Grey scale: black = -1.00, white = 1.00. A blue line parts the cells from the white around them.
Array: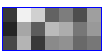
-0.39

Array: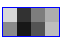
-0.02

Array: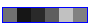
0.51

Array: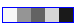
0.67

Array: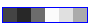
0.76

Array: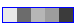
0.23

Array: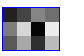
0.04

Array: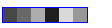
0.70
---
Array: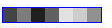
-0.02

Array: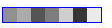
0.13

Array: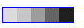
0.23

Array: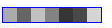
0.03

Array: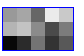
-0.03

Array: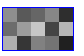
-0.09

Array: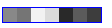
-0.08

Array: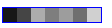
-0.01
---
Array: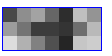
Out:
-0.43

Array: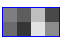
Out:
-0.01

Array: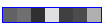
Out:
-0.23

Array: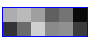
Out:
0.36

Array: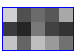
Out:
0.64

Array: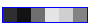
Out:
-0.63

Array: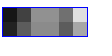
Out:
-0.83

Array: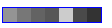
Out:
0.16

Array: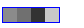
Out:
0.09

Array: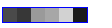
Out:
-0.42
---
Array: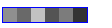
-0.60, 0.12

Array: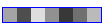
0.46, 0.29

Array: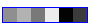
-0.54, 0.12

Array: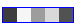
-0.36, -0.52

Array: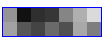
0.71, 0.27

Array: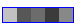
0.07, 0.51
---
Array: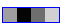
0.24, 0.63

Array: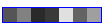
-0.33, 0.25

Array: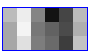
0.47, 0.53

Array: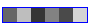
-0.20, 0.66

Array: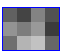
-0.24, -0.19

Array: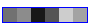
-0.11, 0.28
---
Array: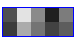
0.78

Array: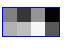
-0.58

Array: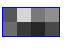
0.67

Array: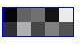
-0.22

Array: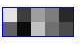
-0.52

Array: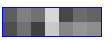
0.00

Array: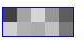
0.29
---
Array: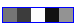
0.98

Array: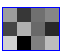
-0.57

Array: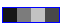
-0.03

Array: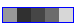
-0.45

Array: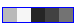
-0.70

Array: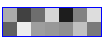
-0.77

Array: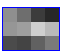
-0.14

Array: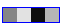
0.77

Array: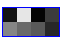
0.80

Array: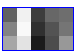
-0.52
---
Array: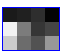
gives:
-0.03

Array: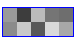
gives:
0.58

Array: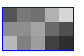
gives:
0.11

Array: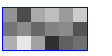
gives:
0.09

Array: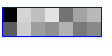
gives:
0.61

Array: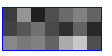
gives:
-0.32

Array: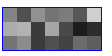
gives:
0.40

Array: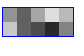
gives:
-0.24
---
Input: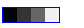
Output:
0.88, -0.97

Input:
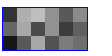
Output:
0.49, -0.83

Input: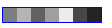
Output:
0.85, -0.72

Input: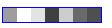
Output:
0.99, -0.50

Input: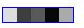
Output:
0.73, -0.94

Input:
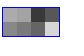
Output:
0.68, -0.55

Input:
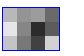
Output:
0.80, -0.66
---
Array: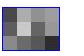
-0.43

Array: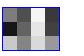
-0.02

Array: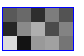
-0.30

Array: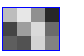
0.48

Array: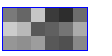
-0.04

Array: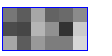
-0.07
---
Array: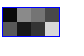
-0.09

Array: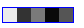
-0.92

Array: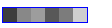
-0.03

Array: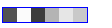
0.80

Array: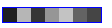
-0.22

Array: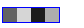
-0.78
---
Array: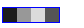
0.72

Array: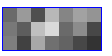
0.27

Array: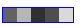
-0.39

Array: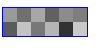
0.10

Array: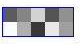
-0.34

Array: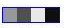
0.82

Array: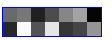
0.28
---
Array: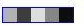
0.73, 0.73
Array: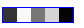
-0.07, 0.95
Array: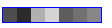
0.66, 0.66
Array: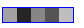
0.05, 0.49
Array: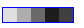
-0.17, 0.75
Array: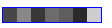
-0.15, 0.61
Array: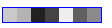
-0.47, 0.87
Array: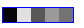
-0.31, 0.76
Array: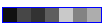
-0.26, 0.58
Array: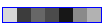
-0.41, 0.69
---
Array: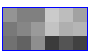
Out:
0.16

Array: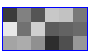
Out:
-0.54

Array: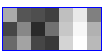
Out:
0.34

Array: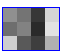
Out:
0.13

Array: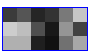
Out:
-0.54

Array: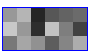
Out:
0.19
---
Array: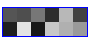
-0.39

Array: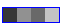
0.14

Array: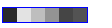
0.78

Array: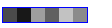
-0.81

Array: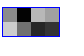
-0.98

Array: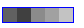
-0.50

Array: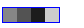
-0.35
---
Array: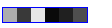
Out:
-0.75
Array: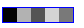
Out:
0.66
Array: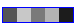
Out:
0.41
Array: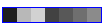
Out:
-0.13
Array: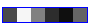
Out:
-0.88
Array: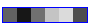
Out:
0.72
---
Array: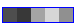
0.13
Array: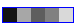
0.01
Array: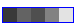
-0.22
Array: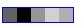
0.17
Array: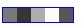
-0.05
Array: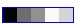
0.14
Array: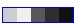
-0.31
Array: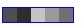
-0.11
